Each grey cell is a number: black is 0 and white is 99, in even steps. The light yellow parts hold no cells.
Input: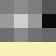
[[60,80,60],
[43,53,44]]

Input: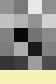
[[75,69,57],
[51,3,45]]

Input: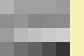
[[55,58,52],
[61,72,75]]

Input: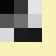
[[33,44,80],
[85,11,9]]

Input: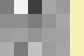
[[55,55,49],
[61,62,58]]

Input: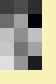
[[42,62,1],
[75,55,75]]

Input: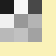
[[93,59,70],
[72,75,63]]
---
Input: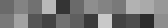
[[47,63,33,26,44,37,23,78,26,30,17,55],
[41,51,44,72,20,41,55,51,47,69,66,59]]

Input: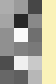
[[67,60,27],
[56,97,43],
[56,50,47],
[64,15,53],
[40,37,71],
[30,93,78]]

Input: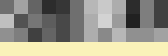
[[56,49,25,39,28,43,67,53,71,56,56,63],
[43,63,39,17,21,43,71,78,67,17,49,25],
[74,32,46,36,28,43,67,82,60,13,49,25]]

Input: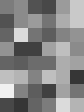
[[57,25,25,63,74,54],
[48,54,32,28,60,78],
[93,51,36,25,63,45],
[28,21,39,48,85,70],
[39,36,42,42,67,63],
[39,85,45,36,51,57],
[74,70,51,74,67,21],
[32,54,60,45,67,78]]

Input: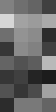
[[21,25,14,11],
[32,21,29,63],
[39,32,36,72],
[50,43,39,25],
[17,47,47,39],
[21,54,50,25],
[43,57,54,17],
[83,63,60,66]]

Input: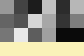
[[59,26,11,75,17,71],
[46,90,36,62,4,4],
[39,32,83,65,20,49]]

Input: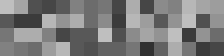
[[34,23,23,71,57,67,42,54,23,71,61,34,57,74,31,57],
[74,64,31,27,34,50,42,46,27,67,27,54,50,71,64,61],
[50,46,42,61,71,34,31,38,38,46,19,38,67,46,23,27],
[46,67,67,50,27,34,34,74,31,54,64,57,74,23,57,42]]

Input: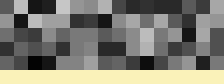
[[39,27,1,8,51,51,62,35,39,23,5,27,47,58,12,47],
[35,73,8,12,77,58,54,69,27,16,19,16,16,35,23,65],
[43,27,23,54,39,47,47,35,43,54,73,47,58,8,65,31],
[19,39,31,39,19,47,51,16,16,54,69,43,23,31,51,31],
[58,8,73,62,62,19,23,8,54,65,43,65,35,19,62,58]]
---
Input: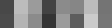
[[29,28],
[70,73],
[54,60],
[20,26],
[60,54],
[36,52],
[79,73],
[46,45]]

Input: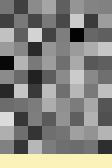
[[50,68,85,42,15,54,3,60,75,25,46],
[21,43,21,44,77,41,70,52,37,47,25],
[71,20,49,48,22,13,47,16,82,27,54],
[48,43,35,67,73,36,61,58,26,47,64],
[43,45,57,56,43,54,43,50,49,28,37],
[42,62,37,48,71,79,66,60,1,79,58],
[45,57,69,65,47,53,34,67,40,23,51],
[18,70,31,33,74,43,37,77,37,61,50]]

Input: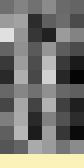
[[33,37,49,27,40,16,22,39,87,60,43],
[39,71,66,65,52,68,61,56,58,63,51],
[66,11,16,26,44,28,30,35,21,17,44],
[60,61,50,69,56,81,73,58,13,37,54],
[45,21,32,25,40,15,22,36,60,42,41],
[54,4,17,12,37,2,10,29,51,29,39]]

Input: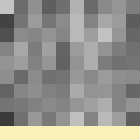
[[23,45,39,55,57,51,31,26,76],
[44,47,52,41,61,65,54,45,42],
[59,50,55,54,50,48,52,60,56],
[47,53,50,44,58,62,57,46,37],
[57,51,48,45,38,39,52,54,43],
[74,58,66,59,57,60,72,72,69],
[51,62,57,53,67,67,61,51,41],
[72,67,58,60,48,57,75,65,53],
[61,51,51,55,44,48,58,60,58],
[37,57,40,54,45,44,40,36,49]]

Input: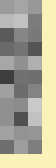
[[43,63,56,56,62,24,65,41,35,72,60],
[61,57,31,54,42,44,56,45,52,75,64],
[49,58,75,78,51,43,68,33,47,48,59]]

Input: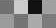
[[60,44],
[45,79],
[66,7],
[48,62]]
